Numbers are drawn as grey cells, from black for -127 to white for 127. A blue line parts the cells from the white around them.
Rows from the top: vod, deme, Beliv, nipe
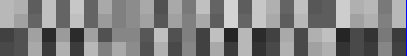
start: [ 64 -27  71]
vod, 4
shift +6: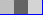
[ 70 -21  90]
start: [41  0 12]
vod, 8
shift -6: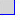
[78]
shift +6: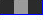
[-78  33 -78]
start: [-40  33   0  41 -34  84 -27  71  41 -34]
deme, 12

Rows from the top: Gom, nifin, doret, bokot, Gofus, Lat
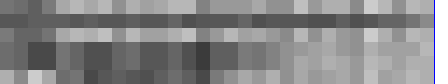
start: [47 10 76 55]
Gom, 25
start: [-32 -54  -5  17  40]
Lat, 14

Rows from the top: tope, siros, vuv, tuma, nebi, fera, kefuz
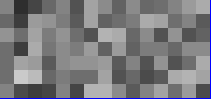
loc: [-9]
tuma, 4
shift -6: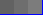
[-35 -23  -9]
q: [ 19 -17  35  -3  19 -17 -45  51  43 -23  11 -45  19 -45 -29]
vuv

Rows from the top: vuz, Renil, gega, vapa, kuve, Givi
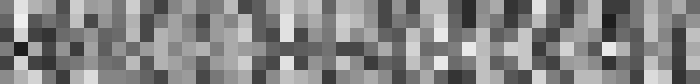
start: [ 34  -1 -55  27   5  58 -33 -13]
Renil, 13
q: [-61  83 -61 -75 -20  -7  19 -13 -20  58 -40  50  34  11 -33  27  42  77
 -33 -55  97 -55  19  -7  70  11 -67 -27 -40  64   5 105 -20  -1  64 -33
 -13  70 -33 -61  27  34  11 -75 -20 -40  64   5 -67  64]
kuve
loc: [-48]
vuz, 5
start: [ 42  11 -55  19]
vuz, 26
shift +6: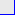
[111]
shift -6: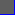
[-39]

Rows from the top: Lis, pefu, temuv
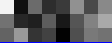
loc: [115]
Lis, 1
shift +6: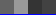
[-22  31 -69 -55]
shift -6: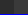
[-88 -75]

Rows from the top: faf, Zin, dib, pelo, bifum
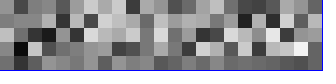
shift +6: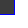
[-61]
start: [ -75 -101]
dib, 3
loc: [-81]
Zin, 20
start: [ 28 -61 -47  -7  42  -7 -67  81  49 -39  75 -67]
pelo, 8
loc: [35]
faf, 15
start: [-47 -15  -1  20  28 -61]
pelo, 4
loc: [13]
dib, 19

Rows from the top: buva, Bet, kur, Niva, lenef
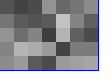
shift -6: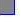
[-2]
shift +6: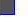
[-38]

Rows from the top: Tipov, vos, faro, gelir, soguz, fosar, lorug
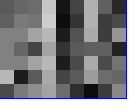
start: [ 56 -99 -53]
soguz, 4
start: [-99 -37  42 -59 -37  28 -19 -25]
fosar, 2
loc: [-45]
faro, 6
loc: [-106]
Tipov, 5
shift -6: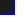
[-105]

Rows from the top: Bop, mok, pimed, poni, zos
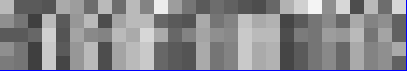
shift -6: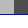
[ 52 -56]
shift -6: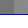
[-16   3]
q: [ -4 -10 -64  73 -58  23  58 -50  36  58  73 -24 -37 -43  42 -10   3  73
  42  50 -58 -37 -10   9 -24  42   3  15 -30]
zos
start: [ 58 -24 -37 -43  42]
mok, 11
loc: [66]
mok, 18
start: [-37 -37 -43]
Bop, 2

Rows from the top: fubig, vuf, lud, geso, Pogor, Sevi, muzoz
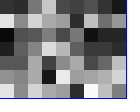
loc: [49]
Sevi, 8
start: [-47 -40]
lud, 2

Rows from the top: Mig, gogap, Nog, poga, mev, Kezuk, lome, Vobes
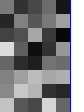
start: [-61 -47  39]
Nog, 1
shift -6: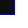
[-118]

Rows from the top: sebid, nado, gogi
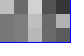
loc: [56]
gogi, 3
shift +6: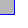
[62]
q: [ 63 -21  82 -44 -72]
sebid
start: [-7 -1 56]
gogi, 1
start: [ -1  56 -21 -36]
gogi, 2
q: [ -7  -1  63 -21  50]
nado

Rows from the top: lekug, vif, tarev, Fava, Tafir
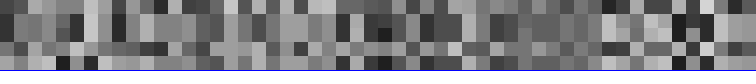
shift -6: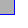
[42]
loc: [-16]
tarev, 46
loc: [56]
lekug, 23
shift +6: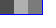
[-44  54   2]
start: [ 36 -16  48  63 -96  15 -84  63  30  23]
tarev, 45
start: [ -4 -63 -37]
Fava, 52

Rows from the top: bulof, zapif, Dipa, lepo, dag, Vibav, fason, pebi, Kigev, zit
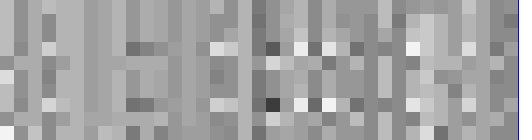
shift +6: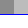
[17 66]
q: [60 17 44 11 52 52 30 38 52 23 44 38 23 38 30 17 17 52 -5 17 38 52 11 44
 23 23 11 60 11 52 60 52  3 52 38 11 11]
fason
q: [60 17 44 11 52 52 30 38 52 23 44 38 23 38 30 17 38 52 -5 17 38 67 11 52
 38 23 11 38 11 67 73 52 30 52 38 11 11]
Dipa

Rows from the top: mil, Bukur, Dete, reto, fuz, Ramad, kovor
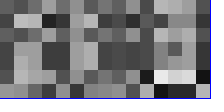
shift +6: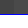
[-53 -47]
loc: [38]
Ramad, 3
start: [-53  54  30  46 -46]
Dete, 11
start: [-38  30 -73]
reto, 13
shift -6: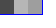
[-59  48  24]

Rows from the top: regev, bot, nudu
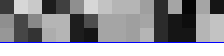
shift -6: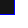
[-112]
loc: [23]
nudu, 1
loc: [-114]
bot, 14
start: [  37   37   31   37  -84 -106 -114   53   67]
bot, 8
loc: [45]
nudu, 4
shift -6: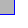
[47]

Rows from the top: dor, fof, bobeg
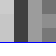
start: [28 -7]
bobeg, 3
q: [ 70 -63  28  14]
fof
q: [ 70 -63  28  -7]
bobeg
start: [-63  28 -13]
dor, 2

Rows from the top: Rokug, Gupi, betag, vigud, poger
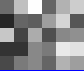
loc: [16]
betag, 6
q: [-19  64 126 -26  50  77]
Rokug
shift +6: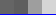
[-20 -27  36  91]

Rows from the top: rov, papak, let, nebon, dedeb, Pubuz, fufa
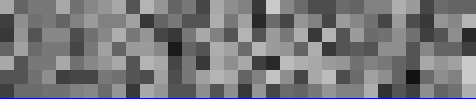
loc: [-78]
fufa, 28
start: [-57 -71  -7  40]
let, 12
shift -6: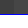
[-70 -63]
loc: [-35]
nebon, 26
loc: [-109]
Pubuz, 30
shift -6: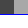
[-63  34]

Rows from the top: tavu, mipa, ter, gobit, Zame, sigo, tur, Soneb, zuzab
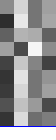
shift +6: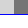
[91 -4]
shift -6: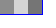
[  6  79 -16]
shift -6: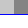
[65 -2]

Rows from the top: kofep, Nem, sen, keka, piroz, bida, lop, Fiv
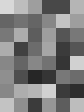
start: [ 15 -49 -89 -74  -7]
bida, 1
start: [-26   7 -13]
piroz, 2

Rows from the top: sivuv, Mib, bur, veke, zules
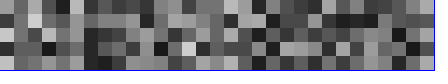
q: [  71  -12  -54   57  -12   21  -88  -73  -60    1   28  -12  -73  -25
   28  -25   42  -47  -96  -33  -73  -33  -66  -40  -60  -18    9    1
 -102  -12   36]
bur
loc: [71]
bur, 1
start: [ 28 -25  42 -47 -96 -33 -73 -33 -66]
bur, 15
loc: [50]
zules, 17
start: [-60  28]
veke, 26
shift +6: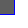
[-27]
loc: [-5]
Mib, 28

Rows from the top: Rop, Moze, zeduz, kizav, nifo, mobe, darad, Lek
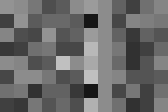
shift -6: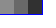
[  6 -28 -84]
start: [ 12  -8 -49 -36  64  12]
mobe, 3
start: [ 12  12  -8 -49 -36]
mobe, 2
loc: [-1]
Moze, 11
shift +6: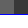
[-23 -65]
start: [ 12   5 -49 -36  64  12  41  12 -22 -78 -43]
nifo, 1

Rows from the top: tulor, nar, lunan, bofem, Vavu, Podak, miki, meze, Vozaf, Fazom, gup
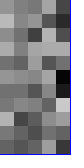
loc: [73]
meze, 5
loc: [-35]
Vozaf, 3

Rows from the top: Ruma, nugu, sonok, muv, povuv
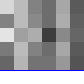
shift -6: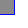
[3]
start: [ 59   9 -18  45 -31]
nugu, 2

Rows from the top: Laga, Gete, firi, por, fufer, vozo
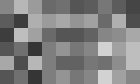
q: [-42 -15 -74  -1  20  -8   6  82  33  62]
por
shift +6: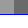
[ 33 -15]
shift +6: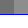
[-9 19]

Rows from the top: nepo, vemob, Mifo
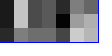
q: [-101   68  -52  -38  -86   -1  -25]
nepo
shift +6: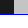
[-95  74]
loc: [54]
Mifo, 7
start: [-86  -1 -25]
nepo, 5
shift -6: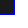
[-107]
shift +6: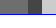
[-11 -11 -52  82]

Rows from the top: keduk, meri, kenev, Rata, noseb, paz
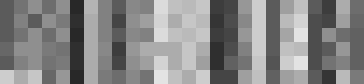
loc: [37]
kenev, 21
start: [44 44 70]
Rata, 12
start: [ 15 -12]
noseb, 3
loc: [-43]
noseb, 20
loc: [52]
keduk, 7

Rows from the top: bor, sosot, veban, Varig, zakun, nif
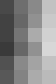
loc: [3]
nif, 2
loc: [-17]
bor, 2

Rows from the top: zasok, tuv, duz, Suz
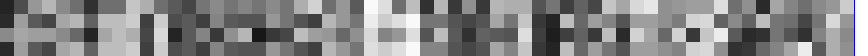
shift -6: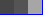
[-63 -49  32]
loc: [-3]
tuv, 49
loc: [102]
zasok, 47
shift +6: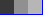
[-65  22  60]

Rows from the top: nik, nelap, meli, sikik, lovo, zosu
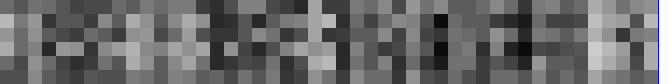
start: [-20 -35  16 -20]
meli, 34
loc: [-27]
zosu, 16

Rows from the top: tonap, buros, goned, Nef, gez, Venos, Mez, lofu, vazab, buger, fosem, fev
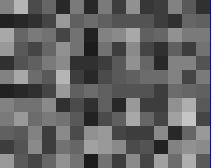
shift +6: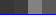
[-66 -60   8 -32]
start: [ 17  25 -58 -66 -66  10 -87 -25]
buger, 7
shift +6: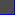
[-46]
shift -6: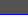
[-50 -50]
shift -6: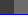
[-72 -25]
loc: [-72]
tonap, 11

